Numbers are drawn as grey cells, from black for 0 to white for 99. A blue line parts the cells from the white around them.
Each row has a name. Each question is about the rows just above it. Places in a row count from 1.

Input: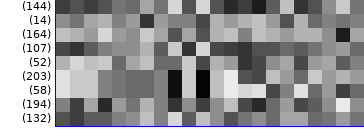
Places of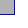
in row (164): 2 12 16 18 19
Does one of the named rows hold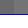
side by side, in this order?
yes

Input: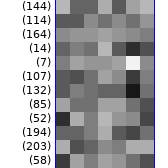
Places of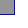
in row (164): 2 3 5
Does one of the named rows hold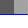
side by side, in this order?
yes
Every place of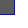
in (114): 1 2
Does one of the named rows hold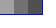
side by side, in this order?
yes
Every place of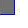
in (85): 2 3 6
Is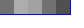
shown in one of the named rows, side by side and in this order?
no

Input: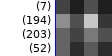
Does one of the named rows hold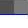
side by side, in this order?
no
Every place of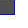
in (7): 3
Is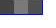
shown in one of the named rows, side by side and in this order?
yes
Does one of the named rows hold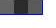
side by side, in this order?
yes
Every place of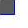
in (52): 3
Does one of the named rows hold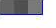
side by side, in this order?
no
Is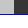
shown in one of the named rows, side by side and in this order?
yes

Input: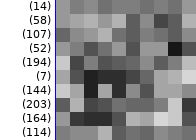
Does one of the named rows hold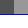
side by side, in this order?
yes
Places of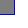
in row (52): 2
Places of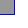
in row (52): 1 5 7 8
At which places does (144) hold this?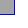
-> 2 4 8 9
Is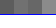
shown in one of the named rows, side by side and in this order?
yes
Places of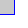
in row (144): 1

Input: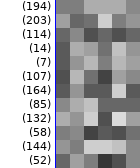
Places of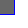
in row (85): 4 5 6
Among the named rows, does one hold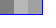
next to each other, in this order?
yes
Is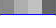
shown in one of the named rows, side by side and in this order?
yes
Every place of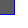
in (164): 1 3 4 6
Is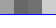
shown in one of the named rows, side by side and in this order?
yes

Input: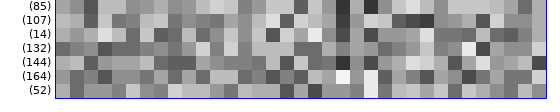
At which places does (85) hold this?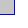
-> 13 16 17 19 25 29 30 31
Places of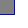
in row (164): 3 15 17 26

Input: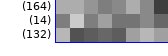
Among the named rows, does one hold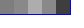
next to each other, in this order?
yes
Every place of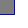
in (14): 1 3
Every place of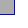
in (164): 1 2 6

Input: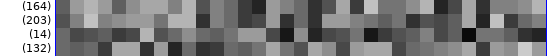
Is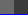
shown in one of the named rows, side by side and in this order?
yes
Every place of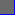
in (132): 1 3 10 13 26

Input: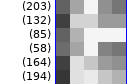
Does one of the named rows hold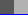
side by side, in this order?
no
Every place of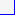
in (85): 3 4 5
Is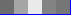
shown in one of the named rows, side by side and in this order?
no

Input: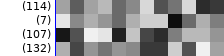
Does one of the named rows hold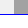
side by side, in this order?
yes
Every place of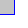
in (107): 6
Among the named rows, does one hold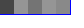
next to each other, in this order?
yes

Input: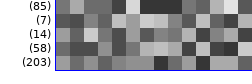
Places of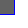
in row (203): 4 14
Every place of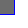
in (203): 2 9
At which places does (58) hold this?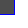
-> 2 3 5
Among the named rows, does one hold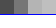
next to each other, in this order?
yes
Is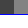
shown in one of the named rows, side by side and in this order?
yes

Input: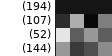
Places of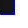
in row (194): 1 2 3 4
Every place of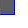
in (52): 2 4
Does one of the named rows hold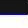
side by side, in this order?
yes
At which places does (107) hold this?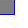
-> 4
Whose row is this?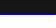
(194)
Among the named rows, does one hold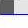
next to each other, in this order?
no
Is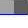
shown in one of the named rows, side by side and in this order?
no

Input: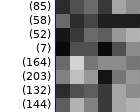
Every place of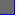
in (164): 1
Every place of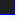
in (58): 4 5 6
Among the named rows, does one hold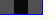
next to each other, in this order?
yes
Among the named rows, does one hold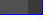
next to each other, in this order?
no
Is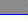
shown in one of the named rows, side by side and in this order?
yes
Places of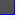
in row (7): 2 3 5

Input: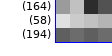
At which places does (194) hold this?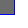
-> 2 4
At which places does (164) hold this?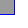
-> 1

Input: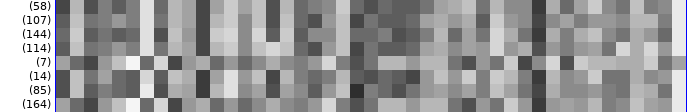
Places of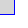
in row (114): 16 32 41 43
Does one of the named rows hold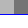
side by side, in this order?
yes
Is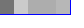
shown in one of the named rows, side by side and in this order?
no
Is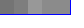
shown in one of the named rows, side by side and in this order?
no
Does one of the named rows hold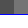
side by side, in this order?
yes

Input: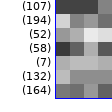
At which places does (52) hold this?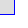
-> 4
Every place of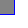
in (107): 4
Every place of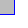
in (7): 2 3
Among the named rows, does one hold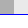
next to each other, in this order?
yes

